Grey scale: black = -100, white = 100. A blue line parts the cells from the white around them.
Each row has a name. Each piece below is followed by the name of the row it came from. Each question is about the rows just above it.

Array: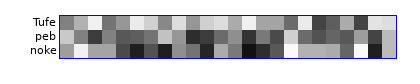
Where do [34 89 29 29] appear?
Tufe
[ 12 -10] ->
noke

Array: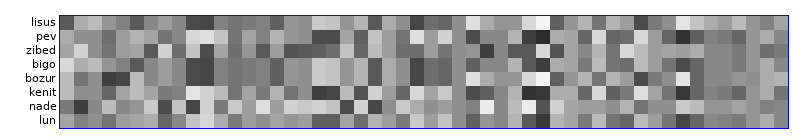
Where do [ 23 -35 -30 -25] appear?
zibed
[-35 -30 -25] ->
zibed
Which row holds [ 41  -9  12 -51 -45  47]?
kenit
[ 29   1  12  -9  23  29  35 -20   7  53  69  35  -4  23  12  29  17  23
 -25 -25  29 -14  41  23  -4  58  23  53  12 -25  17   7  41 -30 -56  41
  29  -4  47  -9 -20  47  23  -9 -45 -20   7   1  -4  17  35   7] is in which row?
lun
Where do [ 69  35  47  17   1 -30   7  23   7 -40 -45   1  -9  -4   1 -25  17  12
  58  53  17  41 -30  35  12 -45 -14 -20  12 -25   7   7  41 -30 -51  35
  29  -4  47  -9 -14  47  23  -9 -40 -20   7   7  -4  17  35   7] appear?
bigo
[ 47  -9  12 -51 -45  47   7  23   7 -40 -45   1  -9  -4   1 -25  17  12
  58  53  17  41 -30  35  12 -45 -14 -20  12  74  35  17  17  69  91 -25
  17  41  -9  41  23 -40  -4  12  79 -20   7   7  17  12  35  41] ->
bozur

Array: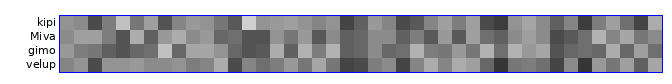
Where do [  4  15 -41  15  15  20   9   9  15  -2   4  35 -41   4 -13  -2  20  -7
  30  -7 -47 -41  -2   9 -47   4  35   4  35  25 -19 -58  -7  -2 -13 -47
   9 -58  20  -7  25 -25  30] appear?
velup
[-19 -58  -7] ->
velup
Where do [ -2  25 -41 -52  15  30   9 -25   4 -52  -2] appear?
kipi

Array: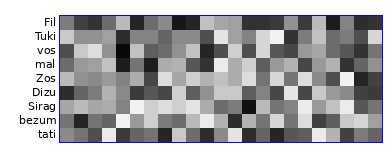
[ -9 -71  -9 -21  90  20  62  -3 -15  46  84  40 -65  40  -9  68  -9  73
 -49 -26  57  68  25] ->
bezum
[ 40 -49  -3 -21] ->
tati
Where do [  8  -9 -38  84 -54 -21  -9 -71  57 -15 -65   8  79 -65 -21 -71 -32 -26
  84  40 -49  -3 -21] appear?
tati
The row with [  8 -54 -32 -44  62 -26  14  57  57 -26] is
Dizu
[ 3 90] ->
Sirag
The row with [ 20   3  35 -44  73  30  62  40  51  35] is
Zos
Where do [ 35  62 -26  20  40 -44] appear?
mal

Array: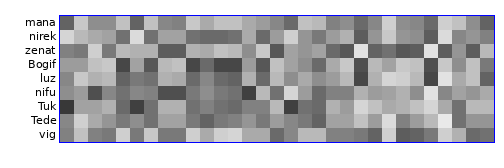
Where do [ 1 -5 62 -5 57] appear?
vig
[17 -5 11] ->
Tede
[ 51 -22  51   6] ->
mana
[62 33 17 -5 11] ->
Tede
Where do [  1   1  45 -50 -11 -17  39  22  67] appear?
Tuk
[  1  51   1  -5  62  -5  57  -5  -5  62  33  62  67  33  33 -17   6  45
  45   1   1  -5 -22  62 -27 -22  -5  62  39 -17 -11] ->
vig
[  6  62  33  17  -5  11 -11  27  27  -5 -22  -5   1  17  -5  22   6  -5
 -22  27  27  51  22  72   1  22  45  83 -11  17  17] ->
Tede

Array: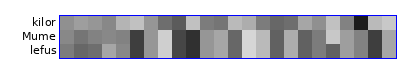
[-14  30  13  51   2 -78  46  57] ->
kilor
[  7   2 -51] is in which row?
Mume
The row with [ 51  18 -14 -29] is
kilor
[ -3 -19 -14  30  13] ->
kilor

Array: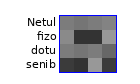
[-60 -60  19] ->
fizo
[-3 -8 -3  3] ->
Netul

